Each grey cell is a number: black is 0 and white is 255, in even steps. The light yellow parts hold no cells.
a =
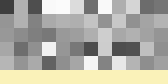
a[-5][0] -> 62
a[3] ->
[167, 110, 144, 241, 150, 120, 77, 205, 78, 81, 191, 143]
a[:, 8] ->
[174, 200, 168, 78, 231]
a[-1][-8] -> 143
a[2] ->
[152, 140, 127, 120, 153, 158, 175, 206, 168, 177, 162, 149]
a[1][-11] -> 177
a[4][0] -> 182
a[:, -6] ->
[111, 195, 175, 77, 245]
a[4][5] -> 166
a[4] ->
[182, 148, 170, 98, 143, 166, 245, 131, 231, 180, 142, 160]
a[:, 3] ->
[249, 170, 120, 241, 98]

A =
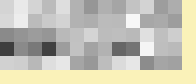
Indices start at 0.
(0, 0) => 212
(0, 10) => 211
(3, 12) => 186
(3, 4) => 157
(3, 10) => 245
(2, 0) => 138
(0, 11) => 157
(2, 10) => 224
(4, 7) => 189
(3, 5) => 194
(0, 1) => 233
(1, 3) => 202
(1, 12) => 157
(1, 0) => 216
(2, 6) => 212
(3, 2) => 121
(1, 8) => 186

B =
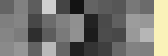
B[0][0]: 100
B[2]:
[133, 124, 46, 93, 122, 145, 28, 76, 72, 153, 182]
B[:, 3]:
[207, 108, 93, 185]
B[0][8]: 86
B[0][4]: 68
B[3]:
[138, 150, 98, 185, 101, 32, 52, 63, 104, 130, 127]
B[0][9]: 120

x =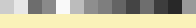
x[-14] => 204
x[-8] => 142
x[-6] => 100
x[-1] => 153
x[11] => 61

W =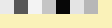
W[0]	234
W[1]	87
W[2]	243
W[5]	228

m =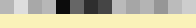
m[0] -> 182
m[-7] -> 69
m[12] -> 187

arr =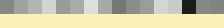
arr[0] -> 134
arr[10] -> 156
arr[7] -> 168
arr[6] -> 222
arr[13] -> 28
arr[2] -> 180

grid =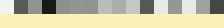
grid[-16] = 242
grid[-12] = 143
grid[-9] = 188
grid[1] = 89
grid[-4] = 150

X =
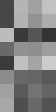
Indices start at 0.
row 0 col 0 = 71
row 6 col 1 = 90
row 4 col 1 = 193
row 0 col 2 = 161
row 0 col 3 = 194
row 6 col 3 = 100
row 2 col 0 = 188
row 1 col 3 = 173
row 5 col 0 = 140
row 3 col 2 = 143

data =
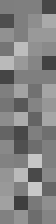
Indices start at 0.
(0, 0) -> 126
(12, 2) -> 73
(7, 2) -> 132
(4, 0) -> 186
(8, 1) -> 172
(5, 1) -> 127
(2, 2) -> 153
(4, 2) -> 133
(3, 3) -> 138
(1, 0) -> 78
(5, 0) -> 69
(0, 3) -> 71
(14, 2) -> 121
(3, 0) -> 117
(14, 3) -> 143
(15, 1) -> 147
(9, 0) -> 100
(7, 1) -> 88
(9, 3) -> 111
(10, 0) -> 137

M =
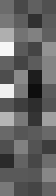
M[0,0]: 108
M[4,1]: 68
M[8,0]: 182
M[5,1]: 138
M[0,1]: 72
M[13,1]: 76
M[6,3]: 91
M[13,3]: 99
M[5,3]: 134
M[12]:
[89, 89, 87, 135]
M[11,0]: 42
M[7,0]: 86
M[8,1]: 121
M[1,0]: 120
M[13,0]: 121
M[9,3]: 105
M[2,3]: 96
